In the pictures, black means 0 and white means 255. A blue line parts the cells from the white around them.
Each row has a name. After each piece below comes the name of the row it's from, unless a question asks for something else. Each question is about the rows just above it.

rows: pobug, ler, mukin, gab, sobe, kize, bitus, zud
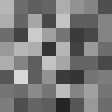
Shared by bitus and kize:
[117]
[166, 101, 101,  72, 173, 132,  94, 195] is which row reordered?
sobe
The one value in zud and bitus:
[109]
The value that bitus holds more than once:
[117]

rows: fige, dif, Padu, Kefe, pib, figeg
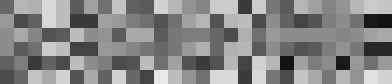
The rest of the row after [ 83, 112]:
[161, 182,  83, 182, 189,  75, 141,  97,  67,  83, 125, 141, 112,  25,  19]
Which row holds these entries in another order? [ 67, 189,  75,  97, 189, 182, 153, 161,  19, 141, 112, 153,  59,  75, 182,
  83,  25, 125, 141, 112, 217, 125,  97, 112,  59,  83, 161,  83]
dif
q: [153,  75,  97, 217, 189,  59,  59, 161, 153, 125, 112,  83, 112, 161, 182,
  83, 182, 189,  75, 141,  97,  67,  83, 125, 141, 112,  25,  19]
dif
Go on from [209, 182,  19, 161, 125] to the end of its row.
[141,  25, 153, 112, 153]
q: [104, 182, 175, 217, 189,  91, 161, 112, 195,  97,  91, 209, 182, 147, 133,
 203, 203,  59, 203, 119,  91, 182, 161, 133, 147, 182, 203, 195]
fige
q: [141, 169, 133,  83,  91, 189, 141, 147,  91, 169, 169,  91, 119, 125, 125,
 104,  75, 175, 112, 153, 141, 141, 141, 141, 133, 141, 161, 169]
Padu

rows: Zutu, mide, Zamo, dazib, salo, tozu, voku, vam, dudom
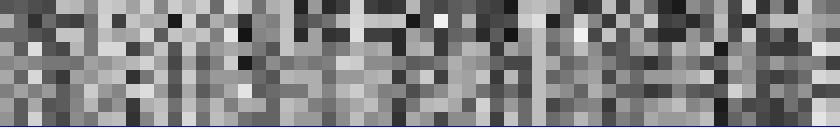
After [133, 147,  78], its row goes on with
[ 63,  78, 107, 215, 203]
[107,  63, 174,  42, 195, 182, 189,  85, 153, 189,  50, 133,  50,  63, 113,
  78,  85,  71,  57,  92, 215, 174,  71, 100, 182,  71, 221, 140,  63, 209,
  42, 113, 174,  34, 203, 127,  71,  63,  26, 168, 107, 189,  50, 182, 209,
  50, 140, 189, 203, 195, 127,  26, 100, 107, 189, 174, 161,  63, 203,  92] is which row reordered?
Zutu
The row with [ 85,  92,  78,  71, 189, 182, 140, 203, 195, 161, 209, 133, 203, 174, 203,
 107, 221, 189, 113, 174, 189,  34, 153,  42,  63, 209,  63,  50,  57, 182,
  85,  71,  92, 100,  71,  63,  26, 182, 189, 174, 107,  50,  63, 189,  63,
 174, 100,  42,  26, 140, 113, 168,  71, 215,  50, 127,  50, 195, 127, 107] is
Zutu
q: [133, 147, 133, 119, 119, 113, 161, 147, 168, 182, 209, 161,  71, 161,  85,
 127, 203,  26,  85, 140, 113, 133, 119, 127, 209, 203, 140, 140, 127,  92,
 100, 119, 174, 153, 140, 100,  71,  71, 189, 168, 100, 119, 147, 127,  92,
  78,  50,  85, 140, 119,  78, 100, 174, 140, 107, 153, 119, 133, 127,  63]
salo
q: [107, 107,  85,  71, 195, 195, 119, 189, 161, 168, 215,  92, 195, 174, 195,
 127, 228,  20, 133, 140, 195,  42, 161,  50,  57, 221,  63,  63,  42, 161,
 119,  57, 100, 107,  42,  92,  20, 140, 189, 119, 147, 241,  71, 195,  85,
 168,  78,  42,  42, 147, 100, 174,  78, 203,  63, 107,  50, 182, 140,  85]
Zamo

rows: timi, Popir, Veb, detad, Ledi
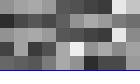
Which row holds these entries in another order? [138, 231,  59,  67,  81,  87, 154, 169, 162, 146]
Veb
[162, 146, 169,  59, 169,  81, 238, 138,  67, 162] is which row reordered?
detad
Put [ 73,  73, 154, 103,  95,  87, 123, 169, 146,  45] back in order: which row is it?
Ledi
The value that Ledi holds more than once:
[73]
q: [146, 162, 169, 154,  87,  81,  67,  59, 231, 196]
timi

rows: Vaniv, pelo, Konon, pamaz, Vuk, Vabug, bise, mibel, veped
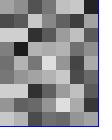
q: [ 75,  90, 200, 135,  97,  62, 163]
pelo
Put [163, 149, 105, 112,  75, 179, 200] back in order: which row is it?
veped

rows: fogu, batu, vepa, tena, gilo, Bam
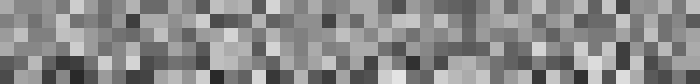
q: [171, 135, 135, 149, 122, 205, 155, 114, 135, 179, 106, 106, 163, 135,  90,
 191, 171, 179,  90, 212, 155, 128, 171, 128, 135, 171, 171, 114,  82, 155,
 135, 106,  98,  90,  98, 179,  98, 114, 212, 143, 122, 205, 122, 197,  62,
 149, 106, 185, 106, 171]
tena
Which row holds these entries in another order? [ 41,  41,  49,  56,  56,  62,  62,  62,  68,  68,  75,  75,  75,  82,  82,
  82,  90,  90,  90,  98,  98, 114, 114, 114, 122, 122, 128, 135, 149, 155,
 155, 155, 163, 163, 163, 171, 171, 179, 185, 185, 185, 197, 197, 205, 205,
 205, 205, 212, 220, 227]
Bam
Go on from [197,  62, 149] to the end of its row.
[106, 185, 106, 171]
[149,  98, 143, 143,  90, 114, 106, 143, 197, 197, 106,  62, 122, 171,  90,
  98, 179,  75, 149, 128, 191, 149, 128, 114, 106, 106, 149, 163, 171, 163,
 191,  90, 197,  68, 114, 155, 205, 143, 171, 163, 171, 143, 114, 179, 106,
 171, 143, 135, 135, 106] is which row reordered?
batu
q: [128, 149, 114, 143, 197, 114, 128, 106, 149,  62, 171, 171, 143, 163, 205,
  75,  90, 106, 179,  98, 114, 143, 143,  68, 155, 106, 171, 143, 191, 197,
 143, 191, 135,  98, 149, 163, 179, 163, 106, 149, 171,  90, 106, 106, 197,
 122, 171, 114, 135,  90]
batu
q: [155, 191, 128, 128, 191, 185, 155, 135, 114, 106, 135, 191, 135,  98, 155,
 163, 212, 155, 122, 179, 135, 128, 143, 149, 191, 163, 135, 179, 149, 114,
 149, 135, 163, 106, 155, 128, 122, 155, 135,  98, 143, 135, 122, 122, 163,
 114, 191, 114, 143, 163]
vepa

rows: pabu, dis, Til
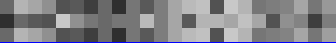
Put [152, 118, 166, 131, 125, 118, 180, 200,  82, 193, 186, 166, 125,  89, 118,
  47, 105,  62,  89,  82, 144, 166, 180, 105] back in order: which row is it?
pabu
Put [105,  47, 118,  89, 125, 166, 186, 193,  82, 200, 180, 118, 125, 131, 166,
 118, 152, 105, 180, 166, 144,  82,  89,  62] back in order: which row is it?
pabu

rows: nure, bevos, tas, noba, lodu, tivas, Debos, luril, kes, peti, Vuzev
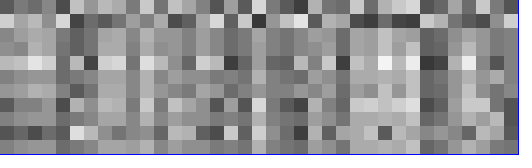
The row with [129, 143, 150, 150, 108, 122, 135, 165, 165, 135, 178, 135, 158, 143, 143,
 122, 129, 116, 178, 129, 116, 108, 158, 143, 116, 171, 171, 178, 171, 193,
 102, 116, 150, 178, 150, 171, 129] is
tivas
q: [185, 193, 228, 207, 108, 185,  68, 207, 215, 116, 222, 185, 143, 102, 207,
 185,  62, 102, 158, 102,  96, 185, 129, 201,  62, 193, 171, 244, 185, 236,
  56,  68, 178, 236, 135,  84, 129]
lodu
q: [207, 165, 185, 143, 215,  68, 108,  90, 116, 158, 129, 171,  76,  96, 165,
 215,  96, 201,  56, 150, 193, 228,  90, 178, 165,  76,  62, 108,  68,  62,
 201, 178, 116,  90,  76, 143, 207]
bevos
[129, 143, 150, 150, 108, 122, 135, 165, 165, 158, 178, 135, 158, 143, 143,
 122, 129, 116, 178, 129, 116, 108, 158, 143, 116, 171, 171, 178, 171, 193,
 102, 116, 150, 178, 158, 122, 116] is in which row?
Vuzev
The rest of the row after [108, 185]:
[ 68, 207, 215, 116, 222, 185, 143, 102, 207, 185,  62, 102, 158, 102,  96,
 185, 129, 201,  62, 193, 171, 244, 185, 236,  56,  68, 178, 236, 135,  84,
 129]

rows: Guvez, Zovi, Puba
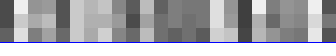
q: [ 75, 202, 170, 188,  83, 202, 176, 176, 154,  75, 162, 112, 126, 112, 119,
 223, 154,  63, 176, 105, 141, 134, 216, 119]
Zovi
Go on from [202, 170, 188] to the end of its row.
[ 83, 202, 176, 176, 154,  75, 162, 112, 126, 112, 119, 223, 154,  63, 176,
 105, 141, 134, 216, 119]
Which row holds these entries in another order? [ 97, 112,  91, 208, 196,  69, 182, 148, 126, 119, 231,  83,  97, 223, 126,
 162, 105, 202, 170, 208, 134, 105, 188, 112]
Puba

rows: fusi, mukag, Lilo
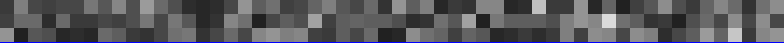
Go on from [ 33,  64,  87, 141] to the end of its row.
[ 79,  58, 100, 134, 106,  51, 112, 141]
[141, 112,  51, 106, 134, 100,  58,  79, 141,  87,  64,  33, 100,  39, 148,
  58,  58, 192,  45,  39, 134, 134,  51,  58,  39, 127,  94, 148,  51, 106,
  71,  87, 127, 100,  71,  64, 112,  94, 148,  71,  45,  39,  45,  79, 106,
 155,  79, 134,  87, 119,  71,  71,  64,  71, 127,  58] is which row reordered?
fusi
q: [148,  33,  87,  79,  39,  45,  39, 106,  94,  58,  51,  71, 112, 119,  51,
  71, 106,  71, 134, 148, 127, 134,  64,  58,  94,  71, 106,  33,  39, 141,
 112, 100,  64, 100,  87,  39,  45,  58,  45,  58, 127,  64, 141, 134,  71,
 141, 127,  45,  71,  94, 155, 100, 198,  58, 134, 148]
Lilo
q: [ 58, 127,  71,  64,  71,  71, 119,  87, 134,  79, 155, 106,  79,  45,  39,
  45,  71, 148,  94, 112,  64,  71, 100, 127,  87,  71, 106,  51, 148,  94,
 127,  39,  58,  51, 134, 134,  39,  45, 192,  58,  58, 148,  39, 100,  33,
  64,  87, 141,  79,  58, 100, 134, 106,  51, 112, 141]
fusi
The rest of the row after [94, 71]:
[106,  33,  39, 141, 112, 100,  64, 100,  87,  39,  45,  58,  45,  58, 127,
  64, 141, 134,  71, 141, 127,  45,  71,  94, 155, 100, 198,  58, 134, 148]
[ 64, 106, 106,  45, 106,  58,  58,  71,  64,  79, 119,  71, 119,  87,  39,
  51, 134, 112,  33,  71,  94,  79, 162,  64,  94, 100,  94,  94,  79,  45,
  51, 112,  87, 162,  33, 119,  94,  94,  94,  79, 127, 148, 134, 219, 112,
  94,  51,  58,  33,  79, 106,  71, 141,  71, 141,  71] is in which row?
mukag

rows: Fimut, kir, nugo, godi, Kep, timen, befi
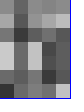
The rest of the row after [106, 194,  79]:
[93]
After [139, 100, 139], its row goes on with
[132, 139]
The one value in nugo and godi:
[93]
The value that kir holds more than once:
[167]
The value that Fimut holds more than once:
[139]
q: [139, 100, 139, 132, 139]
Fimut
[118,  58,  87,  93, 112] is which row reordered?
nugo

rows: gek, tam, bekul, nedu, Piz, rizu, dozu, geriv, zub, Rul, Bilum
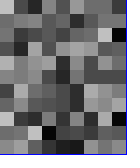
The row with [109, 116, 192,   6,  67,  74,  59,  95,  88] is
Rul
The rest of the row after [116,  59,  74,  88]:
[ 67, 101, 109, 192,   6]
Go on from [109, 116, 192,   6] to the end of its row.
[67, 74, 59, 95, 88]
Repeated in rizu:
[74]
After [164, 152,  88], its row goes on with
[95]
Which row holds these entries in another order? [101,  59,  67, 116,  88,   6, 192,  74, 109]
bekul

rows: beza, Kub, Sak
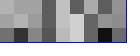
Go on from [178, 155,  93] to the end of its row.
[193, 208, 100, 147, 141]
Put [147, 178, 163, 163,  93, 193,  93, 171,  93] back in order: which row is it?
beza
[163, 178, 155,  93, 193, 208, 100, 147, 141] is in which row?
Kub
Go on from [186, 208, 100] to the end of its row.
[ 16, 107]
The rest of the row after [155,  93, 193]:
[208, 100, 147, 141]

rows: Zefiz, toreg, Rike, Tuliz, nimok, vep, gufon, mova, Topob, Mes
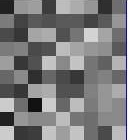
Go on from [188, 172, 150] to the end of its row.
[ 47, 110]
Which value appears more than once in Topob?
[137]
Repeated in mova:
[204]
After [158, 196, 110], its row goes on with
[ 74, 188]

